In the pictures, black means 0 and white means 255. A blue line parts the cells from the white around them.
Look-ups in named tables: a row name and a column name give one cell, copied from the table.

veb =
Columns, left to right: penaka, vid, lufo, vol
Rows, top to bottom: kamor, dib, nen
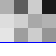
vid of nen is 158
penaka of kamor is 176
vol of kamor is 25
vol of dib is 178
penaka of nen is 229
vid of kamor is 93
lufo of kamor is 205
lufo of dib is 168
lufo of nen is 205
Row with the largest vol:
dib

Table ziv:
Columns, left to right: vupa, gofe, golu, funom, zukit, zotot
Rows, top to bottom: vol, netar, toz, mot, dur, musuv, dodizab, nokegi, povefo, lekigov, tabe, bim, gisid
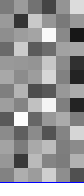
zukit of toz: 137
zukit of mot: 162
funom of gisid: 207
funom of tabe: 188
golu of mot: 91
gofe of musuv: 140
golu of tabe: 169
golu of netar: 201
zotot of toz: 23
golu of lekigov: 139
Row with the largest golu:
netar

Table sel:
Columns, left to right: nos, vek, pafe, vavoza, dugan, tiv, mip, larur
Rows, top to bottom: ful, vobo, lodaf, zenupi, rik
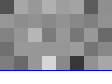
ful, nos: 82
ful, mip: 92
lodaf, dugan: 152
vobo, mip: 128
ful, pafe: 152
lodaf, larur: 106
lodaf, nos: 130
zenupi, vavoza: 150
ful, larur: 143
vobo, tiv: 136
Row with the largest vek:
ful

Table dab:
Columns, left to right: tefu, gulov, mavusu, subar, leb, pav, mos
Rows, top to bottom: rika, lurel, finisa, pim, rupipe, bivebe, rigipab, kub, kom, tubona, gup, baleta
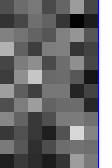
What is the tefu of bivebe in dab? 60
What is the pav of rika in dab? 155
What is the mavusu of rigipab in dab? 64
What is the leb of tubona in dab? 82
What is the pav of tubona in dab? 215
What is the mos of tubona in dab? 132

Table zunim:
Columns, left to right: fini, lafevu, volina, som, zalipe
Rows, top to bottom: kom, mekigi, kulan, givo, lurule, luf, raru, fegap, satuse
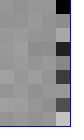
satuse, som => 150
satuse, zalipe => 194
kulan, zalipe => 167
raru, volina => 145
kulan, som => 147
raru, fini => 148
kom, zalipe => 3
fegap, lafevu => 157
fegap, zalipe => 79
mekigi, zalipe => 141
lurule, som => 153
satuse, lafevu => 152
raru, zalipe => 152
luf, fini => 161
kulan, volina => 149
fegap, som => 143

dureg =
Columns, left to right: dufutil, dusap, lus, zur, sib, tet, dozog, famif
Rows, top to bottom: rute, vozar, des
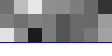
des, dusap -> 142
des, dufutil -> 225
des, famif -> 162
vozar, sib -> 84
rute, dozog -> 104
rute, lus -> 231
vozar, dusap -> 113
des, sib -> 84
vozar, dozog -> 104
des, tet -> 105
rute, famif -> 52
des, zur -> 124
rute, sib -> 141
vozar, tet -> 105
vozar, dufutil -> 127
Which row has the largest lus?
rute

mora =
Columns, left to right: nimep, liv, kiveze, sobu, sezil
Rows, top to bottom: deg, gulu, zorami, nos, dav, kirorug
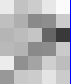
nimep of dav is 236
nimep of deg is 234
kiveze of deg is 204
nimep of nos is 185
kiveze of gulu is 138
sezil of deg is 251
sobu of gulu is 142

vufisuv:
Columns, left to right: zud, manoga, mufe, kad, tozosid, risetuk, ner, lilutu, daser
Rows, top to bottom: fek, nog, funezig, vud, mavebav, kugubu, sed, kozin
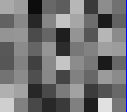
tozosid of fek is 93
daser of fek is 113
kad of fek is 104
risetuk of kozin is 128
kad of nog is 134
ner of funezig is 85
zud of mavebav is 86
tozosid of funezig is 30
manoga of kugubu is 139
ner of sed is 59
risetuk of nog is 166
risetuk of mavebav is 140
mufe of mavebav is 64
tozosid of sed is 123
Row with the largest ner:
vud

